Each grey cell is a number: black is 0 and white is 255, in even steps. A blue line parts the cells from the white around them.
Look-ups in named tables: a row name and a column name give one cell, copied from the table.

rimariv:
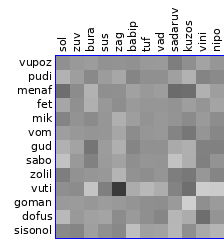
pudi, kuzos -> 178
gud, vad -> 145
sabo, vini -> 128
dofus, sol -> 185
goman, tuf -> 143
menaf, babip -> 161
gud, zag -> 175
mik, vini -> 154
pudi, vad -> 144
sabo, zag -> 162
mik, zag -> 175
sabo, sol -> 194
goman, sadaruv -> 154
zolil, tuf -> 142
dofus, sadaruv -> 182

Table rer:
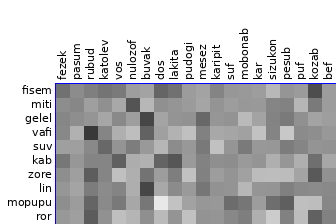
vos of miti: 168
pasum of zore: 159
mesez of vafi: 129
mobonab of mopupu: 118
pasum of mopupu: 156
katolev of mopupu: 138
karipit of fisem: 132
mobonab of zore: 161
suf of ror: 136
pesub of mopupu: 95
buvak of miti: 183
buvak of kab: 177
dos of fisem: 101
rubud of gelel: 149
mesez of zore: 129

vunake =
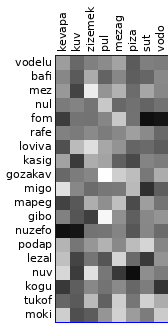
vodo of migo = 94
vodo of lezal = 147
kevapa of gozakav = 104
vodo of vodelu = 124
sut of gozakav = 120
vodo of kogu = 52
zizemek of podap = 150
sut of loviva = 106
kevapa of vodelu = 157
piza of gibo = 95
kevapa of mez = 152
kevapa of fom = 60
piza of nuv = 13
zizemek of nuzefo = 115
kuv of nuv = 60
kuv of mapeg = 88
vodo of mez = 135
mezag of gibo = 144

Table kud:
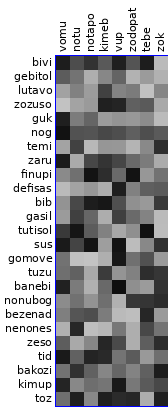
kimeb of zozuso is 32
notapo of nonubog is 147
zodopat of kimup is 120
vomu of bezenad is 127
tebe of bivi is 29
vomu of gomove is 114
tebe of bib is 153

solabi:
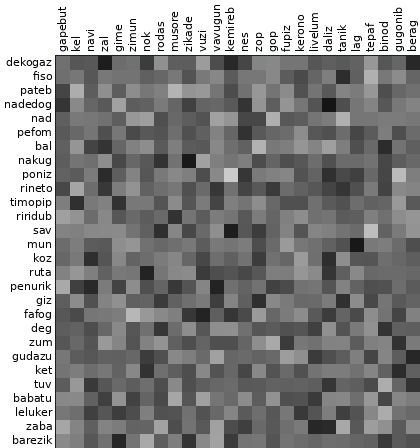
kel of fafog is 74
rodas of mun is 104
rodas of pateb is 128
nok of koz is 109
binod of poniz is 70
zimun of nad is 151

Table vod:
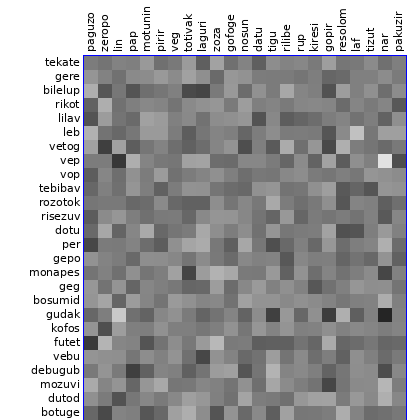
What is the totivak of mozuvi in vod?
120
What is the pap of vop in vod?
145
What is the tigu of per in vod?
79
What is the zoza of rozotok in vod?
142
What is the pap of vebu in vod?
118
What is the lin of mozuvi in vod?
148
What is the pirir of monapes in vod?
126
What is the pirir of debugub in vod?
132
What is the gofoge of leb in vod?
127
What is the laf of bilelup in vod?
128
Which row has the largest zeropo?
futet

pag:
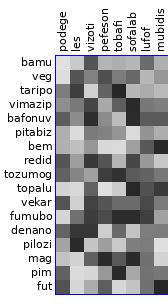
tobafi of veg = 124
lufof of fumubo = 63
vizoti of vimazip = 69
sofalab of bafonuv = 44
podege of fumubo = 212
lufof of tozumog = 99

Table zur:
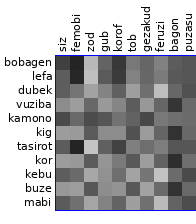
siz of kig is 156
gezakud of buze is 162
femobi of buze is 157
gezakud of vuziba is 152
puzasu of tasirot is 86
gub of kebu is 145
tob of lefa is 130
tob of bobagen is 120
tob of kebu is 163
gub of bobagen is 99
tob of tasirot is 127
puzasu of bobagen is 85
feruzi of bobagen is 129
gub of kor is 149

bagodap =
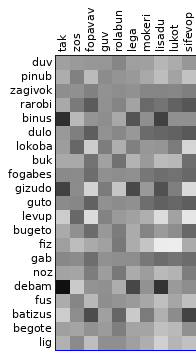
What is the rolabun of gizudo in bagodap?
197
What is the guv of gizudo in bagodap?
123
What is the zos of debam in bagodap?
202
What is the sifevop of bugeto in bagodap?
103
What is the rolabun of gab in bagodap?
142
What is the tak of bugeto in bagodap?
170
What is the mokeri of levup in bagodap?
175
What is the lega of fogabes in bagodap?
144
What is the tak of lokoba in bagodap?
157
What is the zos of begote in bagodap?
164
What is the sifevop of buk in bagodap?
110
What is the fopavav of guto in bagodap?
98
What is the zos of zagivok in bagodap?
144
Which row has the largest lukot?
fiz

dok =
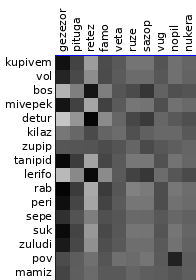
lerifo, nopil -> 86
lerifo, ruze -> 66
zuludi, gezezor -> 26
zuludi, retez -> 144
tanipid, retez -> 163
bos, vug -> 98
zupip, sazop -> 74
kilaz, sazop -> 96
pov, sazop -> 117
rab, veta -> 86
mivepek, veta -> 90
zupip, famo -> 76
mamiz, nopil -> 85
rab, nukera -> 109
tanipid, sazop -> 119
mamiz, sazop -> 94
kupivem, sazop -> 116
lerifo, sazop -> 55
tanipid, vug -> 81
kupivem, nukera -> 101
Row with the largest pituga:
detur

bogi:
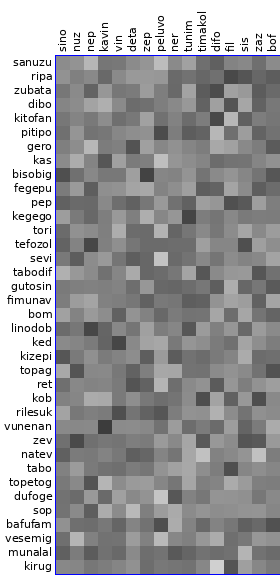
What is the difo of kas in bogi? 108
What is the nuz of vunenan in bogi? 136
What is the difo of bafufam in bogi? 131
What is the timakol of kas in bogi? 133
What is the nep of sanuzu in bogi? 182
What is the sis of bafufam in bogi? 96
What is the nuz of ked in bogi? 133
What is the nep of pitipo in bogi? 115

